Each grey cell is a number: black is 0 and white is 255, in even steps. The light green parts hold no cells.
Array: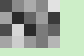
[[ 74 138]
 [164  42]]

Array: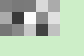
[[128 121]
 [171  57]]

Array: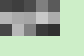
[[ 69  62]
 [181 169]]

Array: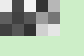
[[236  72]
 [ 95  65]]

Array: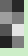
[[101  40]
 [159 125]]

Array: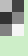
[[189  67]
 [ 50 135]]
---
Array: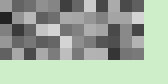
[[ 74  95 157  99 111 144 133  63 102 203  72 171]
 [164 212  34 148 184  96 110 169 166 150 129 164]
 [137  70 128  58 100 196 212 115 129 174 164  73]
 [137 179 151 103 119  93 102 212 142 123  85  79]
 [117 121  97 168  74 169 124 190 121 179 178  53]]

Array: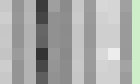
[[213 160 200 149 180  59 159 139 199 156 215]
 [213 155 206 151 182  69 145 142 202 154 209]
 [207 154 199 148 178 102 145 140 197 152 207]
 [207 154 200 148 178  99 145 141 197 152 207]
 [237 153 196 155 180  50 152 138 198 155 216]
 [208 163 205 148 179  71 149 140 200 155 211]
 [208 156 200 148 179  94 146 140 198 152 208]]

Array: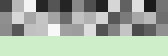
[[ 27 115  68 184 243  38  85  36 137  79  34 214  97 223]
 [185 110 143 216 167 197 164 107 194 177 212  87 123 167]
 [ 94 144 140  87 192 195 248 160 157 221  82 130 196  75]]

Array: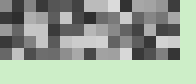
[[149  61 138  59 132  57  85  91  66 187 187 219  50 167 163]
 [118 167  57  46 175 161  93 198  72  47 107 122 203 102 134]
 [ 68  75 154 102 198 197  59  94  93 183 165 137  99  67 174]
 [210 204  57  83 129 197  90 194 204 205 209  99 140  94  56]
 [128  53 103 193  78 110 108 142 169  72 162 160 216  57  80]]

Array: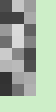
[[198 156  78]
 [ 66 169  65]
 [217  97 154]
 [215 130 111]
 [135  72 203]
 [186  79 181]
 [163 171  50]
 [112 177  52]]

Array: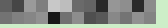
[[ 42 139  95  70 154 126 200 189 106 100  40 150 142]
 [145 131 115 128 134 145  23 113 141  79  88 136 116]]

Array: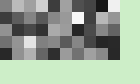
[[ 23 240 129 187 160 207  61 161  80  69]
 [184 150  61  93 132  89 136 153 248  65]
 [135  99 146  55  72  50 170 156  38  75]
 [ 38  41 113 148 227 128 136  90 134  69]
 [137  40  40 145 177 101  46 155 114 160]]

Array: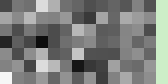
[[130  82  71 119 112 220 176 112 101  79  88 100  86]
 [156 140 165 138 184 134 130 152  80  57 165 103 170]
 [141  77 119  77 120  94  76  99 184 151  91  94 133]
 [102 124  35  95  70  13  76 111 125 137  95 104 134]
 [143 102 139  76 141 180  88  97 197  81  80  79 130]
 [107 150 130 147  69 220 185 119  22  56  65 161 113]
 [123 142 246 129 120 153 101 146  92 146  61 130 169]]
